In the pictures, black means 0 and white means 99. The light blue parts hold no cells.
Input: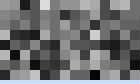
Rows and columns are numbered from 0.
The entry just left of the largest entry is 33
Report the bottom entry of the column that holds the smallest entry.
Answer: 2
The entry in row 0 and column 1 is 57
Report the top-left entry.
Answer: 61
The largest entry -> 85
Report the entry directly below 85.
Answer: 48
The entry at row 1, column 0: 52
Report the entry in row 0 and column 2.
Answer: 10
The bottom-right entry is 57
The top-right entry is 43
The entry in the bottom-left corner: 15
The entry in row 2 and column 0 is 48
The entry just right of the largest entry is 48
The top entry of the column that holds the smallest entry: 66
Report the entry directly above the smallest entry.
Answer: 66

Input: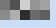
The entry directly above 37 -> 63
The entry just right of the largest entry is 58
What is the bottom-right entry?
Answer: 37

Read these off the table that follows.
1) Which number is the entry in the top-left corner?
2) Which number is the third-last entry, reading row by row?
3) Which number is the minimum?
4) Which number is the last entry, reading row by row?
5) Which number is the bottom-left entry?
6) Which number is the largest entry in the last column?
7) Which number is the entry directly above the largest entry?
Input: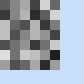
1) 36
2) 65
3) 12
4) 61
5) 61
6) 82
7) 31

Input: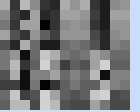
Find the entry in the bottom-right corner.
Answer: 28
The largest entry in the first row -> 72
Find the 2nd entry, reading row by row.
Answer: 20
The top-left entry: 67
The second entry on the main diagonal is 24
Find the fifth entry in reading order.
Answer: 20
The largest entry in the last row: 81
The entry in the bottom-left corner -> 37
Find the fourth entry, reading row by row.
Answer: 54
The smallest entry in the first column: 24
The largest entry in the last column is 63
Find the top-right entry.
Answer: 58
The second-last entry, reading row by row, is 28
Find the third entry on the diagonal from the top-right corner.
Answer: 11

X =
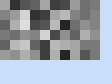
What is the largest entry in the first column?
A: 64
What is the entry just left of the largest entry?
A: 68
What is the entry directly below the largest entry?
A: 56
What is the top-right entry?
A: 47
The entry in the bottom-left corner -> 60
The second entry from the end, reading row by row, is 33
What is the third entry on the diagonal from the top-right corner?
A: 43
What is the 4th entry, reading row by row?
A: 38
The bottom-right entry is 47
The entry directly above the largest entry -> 82
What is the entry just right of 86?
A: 28
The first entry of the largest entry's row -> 38

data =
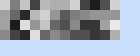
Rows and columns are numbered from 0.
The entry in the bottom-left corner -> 53
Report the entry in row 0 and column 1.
49
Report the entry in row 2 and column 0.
63
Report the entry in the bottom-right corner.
68
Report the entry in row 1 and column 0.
63
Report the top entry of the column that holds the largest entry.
81
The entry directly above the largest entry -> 58

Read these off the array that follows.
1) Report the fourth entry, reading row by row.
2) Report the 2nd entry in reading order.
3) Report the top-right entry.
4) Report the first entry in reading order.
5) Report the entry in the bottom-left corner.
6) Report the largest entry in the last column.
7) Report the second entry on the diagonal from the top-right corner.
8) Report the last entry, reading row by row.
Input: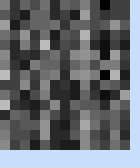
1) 29
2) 20
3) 25
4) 48
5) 53
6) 61
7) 25
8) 29

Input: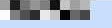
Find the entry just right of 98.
49
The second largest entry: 90
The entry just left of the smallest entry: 76
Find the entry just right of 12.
45
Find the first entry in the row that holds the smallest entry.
98
